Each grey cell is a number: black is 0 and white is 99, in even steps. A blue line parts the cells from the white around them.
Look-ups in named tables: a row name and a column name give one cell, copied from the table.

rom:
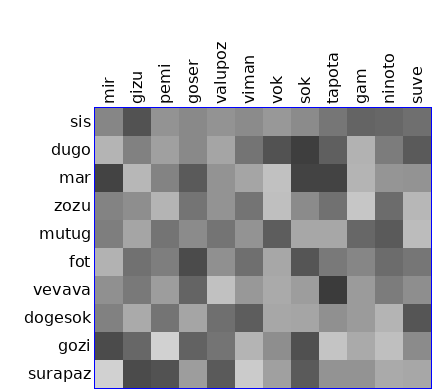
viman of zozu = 45
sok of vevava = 61
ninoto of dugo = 48
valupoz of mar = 57
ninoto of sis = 40
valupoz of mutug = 45
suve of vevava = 55
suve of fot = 46
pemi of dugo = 62
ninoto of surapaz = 66
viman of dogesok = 36
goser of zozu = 45
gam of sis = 39
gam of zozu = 77
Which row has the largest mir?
surapaz

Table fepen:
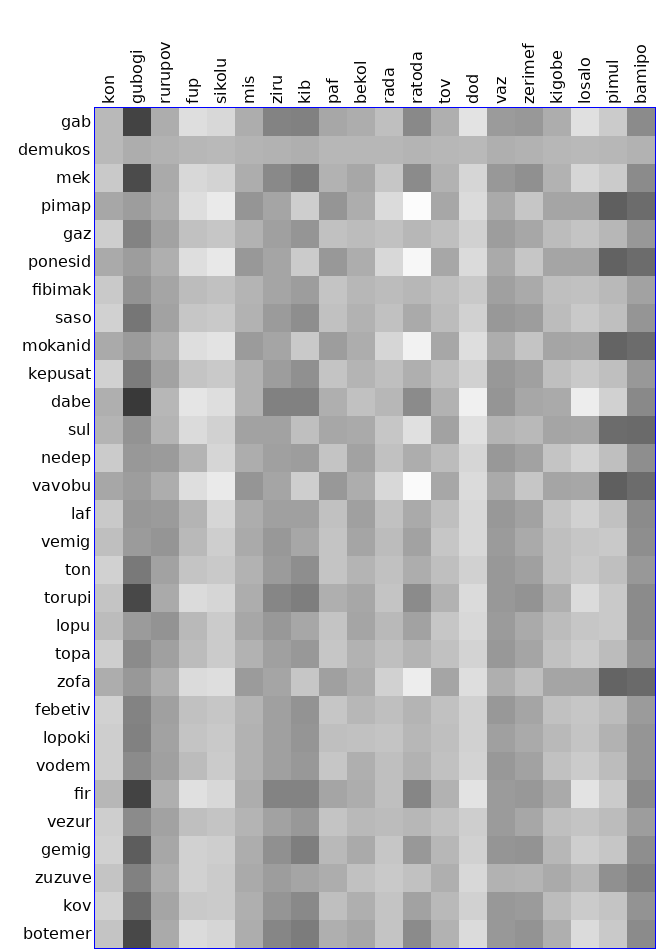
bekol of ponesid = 67
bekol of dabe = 75
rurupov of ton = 63
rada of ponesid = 84
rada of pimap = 85
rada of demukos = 71
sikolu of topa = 79
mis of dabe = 69
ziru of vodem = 62
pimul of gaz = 71
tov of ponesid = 65
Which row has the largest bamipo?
demukos

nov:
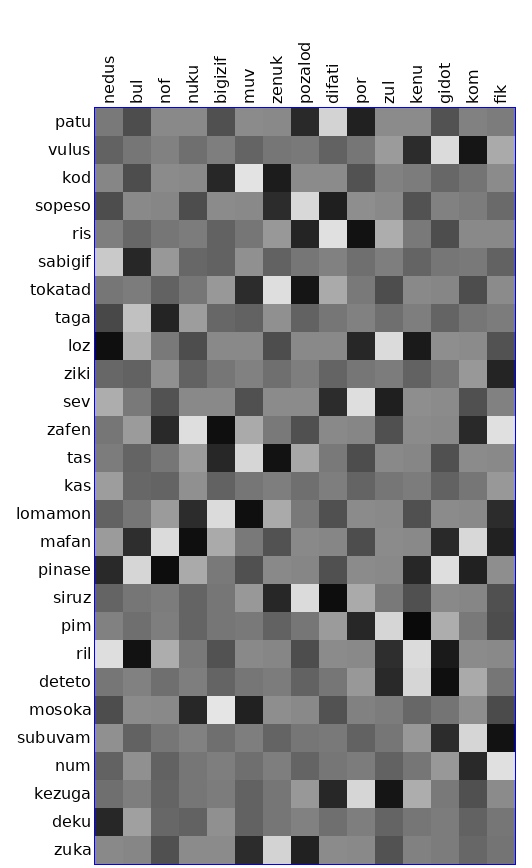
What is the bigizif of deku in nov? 56
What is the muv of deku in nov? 38
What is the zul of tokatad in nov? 30
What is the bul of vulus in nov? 46
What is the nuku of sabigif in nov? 40
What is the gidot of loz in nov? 55
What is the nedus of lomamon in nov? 38
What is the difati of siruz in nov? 5
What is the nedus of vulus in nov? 38
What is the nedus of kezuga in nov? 43
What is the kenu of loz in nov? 10
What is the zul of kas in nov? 46
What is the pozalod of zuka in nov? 13
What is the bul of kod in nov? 30
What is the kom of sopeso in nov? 48

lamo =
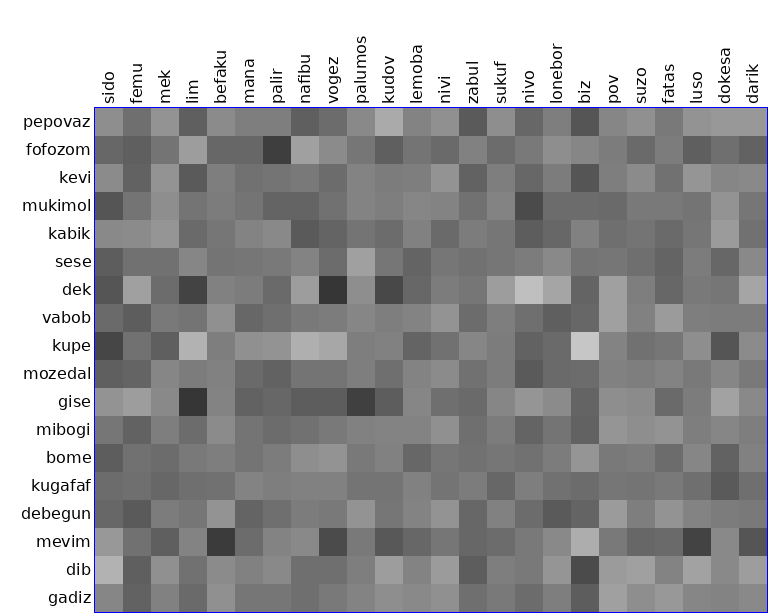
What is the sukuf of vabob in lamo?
49
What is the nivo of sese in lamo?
48
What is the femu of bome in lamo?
44
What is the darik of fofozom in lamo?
38
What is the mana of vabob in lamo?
40
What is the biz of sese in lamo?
45
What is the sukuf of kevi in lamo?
49
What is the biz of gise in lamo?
39
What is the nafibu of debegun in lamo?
48
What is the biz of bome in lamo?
58
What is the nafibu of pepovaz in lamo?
37
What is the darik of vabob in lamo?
48
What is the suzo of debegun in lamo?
49
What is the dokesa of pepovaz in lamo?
59
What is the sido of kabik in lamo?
53
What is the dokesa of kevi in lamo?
52
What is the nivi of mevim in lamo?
46

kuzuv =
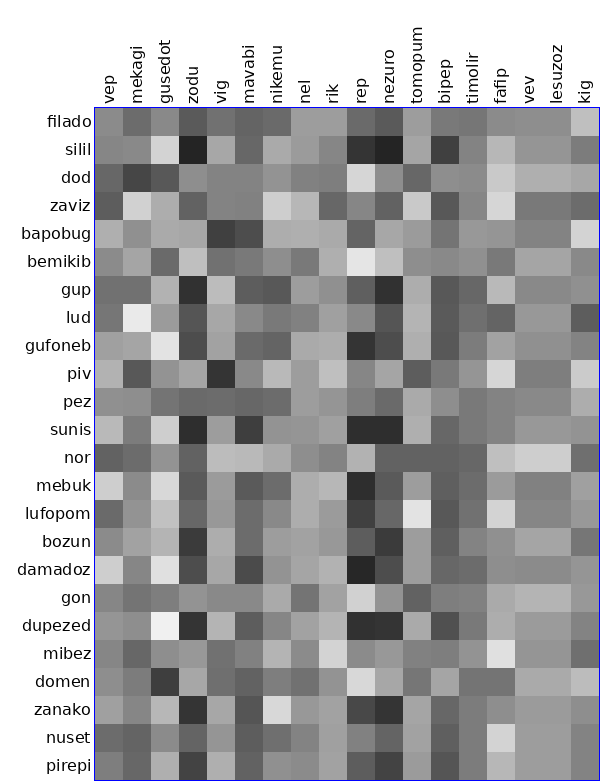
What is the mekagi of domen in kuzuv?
48
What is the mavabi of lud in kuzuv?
53
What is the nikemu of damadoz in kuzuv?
57
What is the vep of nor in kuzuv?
38
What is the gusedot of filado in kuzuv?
53
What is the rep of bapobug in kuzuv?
39
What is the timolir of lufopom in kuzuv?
44
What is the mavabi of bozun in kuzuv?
42
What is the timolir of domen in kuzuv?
45
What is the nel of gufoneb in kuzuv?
66
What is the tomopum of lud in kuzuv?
70
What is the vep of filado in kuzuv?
54
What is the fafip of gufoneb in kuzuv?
63
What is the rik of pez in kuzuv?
58
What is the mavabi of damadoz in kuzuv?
29
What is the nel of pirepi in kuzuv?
54
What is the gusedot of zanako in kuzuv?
71
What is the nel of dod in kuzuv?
50

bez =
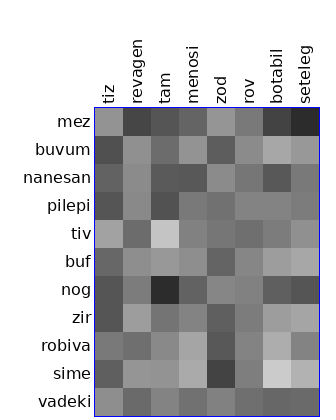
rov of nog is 50
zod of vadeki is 50
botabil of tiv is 48
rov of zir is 48
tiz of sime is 37
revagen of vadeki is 41

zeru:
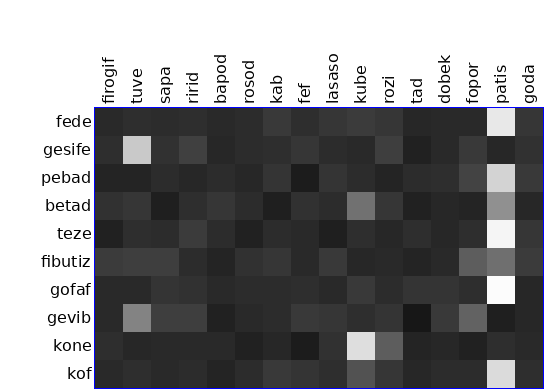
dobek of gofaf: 20
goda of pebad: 22
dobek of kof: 17
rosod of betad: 17
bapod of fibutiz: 14
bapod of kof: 14
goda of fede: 21
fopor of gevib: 38
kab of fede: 22
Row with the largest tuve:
gesife

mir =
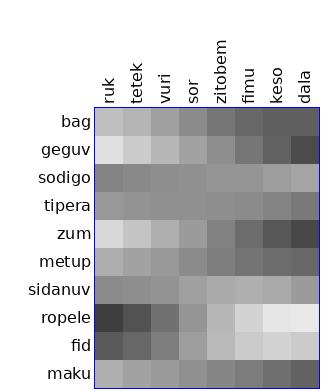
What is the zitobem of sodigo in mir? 58
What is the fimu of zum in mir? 42
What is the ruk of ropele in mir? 24
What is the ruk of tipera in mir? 59
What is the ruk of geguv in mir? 87
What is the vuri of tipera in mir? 56
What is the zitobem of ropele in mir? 71
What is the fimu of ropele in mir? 82
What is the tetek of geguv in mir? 79
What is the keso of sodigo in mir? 61
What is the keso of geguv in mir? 38
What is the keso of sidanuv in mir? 66
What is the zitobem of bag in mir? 46
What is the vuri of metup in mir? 59
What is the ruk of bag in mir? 74
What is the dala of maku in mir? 38
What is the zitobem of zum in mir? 50
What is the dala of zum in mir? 28
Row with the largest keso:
ropele

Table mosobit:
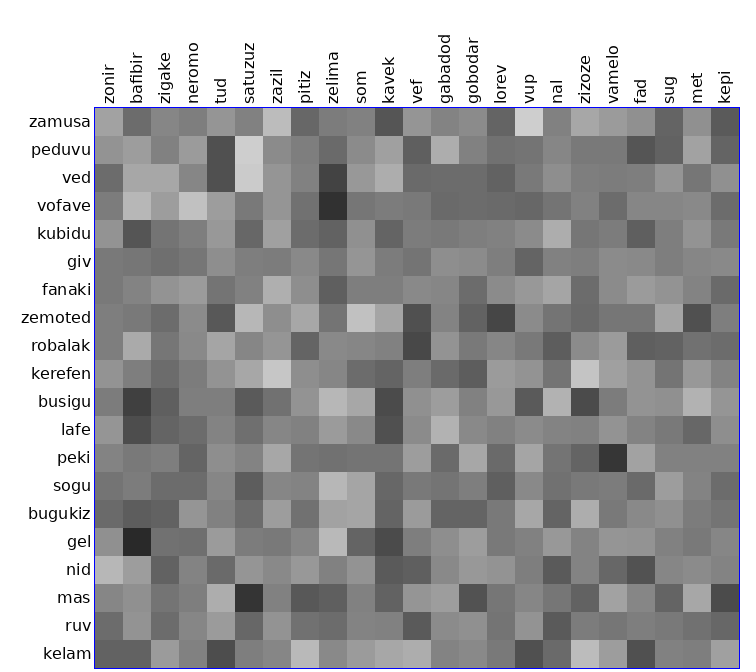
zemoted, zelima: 45
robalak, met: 44
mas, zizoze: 38
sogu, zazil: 52
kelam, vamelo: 61
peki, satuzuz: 51
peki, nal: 45
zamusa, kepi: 35
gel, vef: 49
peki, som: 45
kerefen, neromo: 48
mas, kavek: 38
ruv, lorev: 45
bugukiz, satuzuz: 42
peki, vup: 64
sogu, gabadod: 45
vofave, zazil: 58
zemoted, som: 75
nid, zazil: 53
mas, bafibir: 56

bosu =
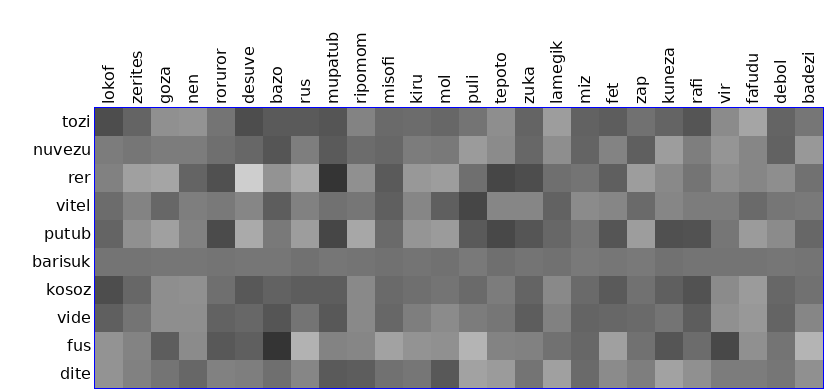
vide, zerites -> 45
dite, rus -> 52
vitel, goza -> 40
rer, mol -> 61
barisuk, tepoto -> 43
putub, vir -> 46
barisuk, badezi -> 45
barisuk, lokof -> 45
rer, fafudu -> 52
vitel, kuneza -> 52
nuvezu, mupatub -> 35
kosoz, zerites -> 40
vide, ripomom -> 53
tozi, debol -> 39
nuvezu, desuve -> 40
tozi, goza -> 56
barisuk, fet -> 46
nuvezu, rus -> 49
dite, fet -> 54
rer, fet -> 37
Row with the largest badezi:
fus

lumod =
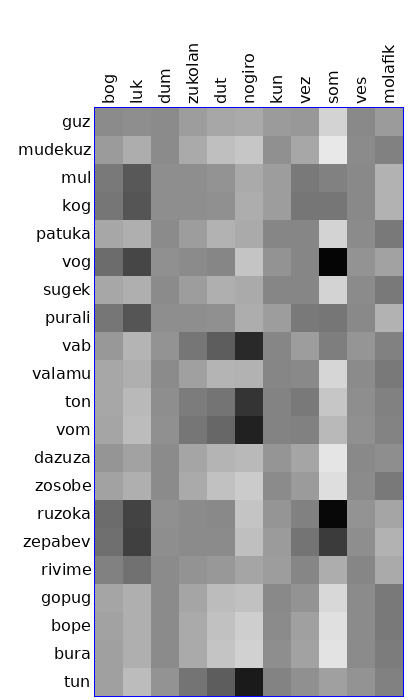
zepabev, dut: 54
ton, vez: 47
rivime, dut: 59
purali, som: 46
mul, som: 50
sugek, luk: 68
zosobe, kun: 54
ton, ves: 55
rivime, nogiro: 64
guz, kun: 60
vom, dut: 40
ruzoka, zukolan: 54
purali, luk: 33
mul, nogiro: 66
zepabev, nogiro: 74
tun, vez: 56

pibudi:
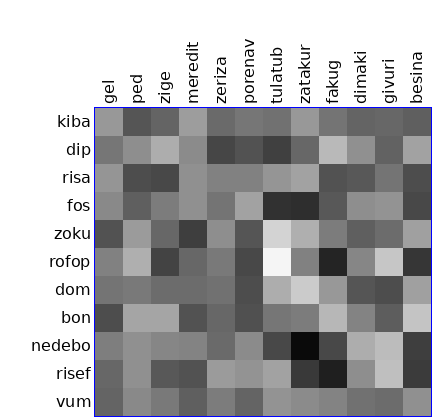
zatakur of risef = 22
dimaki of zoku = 37
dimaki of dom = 33
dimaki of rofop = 52
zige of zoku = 40
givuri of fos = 57
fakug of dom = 59
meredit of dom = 42
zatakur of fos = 18
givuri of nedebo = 73
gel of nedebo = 49
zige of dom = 42
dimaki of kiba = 39
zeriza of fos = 45
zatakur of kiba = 59
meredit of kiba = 61
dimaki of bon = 51
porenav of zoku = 33
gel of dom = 45
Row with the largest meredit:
kiba

